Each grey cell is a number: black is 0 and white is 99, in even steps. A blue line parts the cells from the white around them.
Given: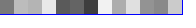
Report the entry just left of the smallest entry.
39
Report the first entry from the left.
47
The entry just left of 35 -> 90
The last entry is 79

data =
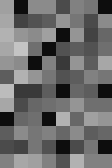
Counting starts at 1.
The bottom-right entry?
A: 50
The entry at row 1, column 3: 54
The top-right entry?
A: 5
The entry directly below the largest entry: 54
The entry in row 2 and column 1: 65
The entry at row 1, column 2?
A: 5
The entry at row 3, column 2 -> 58
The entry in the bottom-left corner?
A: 50
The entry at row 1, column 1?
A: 62
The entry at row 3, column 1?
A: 69
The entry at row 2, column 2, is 26

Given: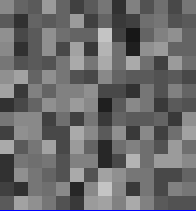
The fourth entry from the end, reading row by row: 50
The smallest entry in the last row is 22
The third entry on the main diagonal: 35
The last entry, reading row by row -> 32
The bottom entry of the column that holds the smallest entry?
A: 66
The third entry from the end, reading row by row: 35
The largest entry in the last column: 63
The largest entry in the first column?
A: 66
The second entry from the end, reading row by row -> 32
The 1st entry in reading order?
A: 53
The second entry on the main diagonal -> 19
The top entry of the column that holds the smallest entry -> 50
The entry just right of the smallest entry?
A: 39
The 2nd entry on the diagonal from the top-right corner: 32
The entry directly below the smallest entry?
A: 12
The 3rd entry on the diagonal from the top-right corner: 50
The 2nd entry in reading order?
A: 39
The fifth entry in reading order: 39
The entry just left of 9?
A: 25
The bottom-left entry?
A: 35
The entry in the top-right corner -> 46
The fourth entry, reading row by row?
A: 60
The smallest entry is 9

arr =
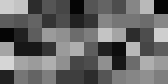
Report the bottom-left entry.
13
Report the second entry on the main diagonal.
33
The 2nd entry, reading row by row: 76
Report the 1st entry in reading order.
80
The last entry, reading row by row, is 49
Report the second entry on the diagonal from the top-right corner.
42
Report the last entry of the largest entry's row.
60
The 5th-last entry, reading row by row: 33
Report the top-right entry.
2
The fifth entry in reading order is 27
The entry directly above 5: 64
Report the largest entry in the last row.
56
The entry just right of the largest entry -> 64
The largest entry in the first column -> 83
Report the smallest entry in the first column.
2
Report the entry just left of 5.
13
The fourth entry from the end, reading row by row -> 49

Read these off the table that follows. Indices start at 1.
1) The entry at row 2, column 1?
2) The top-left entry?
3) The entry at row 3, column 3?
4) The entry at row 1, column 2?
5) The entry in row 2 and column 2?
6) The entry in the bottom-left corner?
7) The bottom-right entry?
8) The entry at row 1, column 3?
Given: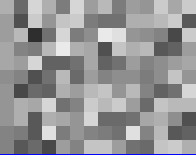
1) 61
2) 68
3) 18
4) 41
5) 31
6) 51
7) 68
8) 83

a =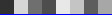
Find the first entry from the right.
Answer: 65
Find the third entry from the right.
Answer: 76
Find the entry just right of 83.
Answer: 43

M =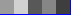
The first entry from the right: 24
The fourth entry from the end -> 81
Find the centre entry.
34

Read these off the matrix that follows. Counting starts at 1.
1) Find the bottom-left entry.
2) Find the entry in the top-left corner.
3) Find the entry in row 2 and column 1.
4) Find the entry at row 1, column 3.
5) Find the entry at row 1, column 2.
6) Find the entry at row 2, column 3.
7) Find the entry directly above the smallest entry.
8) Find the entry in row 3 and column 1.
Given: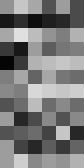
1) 61
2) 57
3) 9
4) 65
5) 77
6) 5
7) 22
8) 65

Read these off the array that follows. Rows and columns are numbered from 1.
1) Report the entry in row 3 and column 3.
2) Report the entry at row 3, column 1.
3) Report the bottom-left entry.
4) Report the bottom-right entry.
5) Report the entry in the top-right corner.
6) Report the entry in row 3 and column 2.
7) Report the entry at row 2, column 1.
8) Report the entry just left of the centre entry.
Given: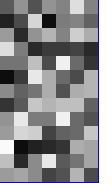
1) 57
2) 60
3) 60
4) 29
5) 51
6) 16
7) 13
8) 45

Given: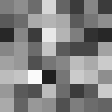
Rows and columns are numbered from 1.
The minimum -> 12
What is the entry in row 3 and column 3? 23
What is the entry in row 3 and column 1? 15
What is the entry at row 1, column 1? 49
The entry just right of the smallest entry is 46
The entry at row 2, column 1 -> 35
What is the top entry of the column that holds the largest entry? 42
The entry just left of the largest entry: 76
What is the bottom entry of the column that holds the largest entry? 59
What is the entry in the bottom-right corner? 39
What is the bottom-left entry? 66
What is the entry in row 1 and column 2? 55
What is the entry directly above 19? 46
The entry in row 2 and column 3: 66
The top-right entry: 23

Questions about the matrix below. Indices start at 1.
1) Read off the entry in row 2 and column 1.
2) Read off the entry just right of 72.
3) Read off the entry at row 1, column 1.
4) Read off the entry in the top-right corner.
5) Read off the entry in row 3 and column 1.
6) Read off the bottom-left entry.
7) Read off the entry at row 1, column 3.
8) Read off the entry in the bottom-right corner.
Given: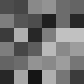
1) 49
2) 53
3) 30
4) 39
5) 23
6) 15
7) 53
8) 23
